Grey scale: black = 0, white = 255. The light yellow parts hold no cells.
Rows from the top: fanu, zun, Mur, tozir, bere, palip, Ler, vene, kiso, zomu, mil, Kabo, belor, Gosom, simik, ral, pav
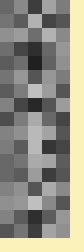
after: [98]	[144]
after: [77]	[124]

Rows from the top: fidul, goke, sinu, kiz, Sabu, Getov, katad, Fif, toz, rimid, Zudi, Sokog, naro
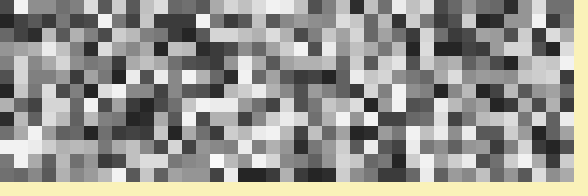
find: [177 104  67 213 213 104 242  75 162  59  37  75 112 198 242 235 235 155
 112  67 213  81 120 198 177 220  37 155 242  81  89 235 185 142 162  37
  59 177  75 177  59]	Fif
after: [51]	[205]
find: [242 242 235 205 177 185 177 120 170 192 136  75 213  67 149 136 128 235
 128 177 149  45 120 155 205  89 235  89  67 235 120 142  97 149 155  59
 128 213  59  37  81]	Zudi
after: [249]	[185]
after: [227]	[81]

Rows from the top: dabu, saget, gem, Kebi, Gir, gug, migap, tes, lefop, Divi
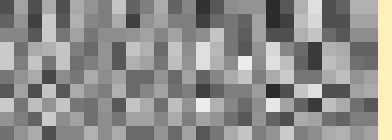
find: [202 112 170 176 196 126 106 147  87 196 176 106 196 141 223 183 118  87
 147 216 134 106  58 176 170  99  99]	Kebi
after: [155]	[43]
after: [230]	[162]
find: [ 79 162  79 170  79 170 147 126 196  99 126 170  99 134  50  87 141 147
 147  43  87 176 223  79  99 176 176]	dabu
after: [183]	[118]
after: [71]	[141]
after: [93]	[162]

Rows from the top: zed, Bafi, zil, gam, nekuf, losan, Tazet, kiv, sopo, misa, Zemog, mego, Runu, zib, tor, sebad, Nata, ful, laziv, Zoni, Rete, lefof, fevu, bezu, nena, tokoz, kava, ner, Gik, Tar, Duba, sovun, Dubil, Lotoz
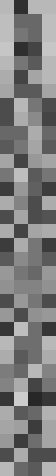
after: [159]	[60]
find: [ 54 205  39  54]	Gik
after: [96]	[60]
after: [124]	[104]
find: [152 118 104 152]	Zoni

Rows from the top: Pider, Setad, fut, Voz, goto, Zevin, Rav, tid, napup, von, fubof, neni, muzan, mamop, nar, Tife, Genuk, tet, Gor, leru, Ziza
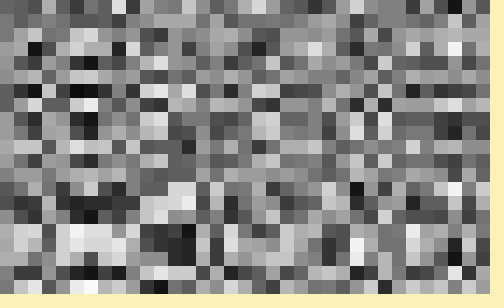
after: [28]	[128]
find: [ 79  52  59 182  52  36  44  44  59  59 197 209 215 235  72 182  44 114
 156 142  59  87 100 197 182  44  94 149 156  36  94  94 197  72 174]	nar
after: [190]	[197]
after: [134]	[162]
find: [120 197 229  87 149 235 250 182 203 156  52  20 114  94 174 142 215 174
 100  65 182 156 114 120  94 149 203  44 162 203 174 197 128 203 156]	Ziza
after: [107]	[120]

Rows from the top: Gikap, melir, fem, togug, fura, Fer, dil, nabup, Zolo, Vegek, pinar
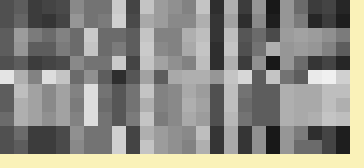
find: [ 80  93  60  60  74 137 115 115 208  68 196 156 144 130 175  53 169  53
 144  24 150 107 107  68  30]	pinar
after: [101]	[60]
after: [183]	[115]

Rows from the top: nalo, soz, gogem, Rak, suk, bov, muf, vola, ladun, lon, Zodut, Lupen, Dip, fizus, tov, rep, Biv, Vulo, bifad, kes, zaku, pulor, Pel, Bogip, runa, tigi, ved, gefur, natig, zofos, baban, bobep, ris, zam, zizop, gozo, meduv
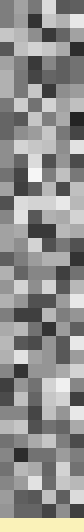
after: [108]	[198]
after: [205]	[114]

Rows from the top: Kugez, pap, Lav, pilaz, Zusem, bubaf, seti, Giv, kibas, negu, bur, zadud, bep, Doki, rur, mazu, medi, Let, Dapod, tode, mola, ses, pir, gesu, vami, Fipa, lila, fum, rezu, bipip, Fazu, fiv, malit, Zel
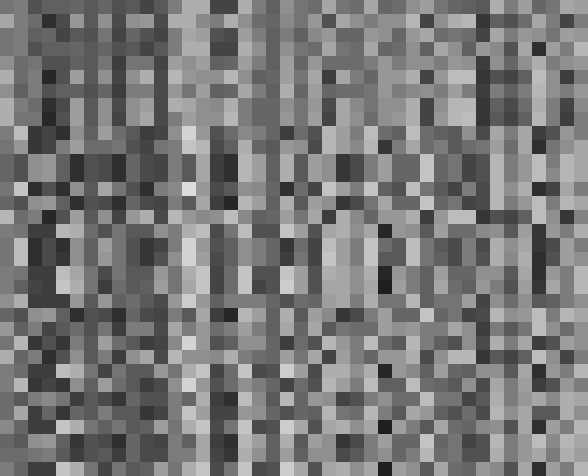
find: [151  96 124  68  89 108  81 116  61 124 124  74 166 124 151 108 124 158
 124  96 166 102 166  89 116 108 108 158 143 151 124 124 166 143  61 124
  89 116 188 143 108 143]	gesu
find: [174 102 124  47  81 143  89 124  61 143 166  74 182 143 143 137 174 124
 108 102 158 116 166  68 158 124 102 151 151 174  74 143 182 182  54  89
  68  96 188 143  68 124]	Fipa
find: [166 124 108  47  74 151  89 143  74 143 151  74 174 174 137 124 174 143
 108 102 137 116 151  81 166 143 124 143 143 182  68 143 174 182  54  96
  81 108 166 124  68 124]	pap

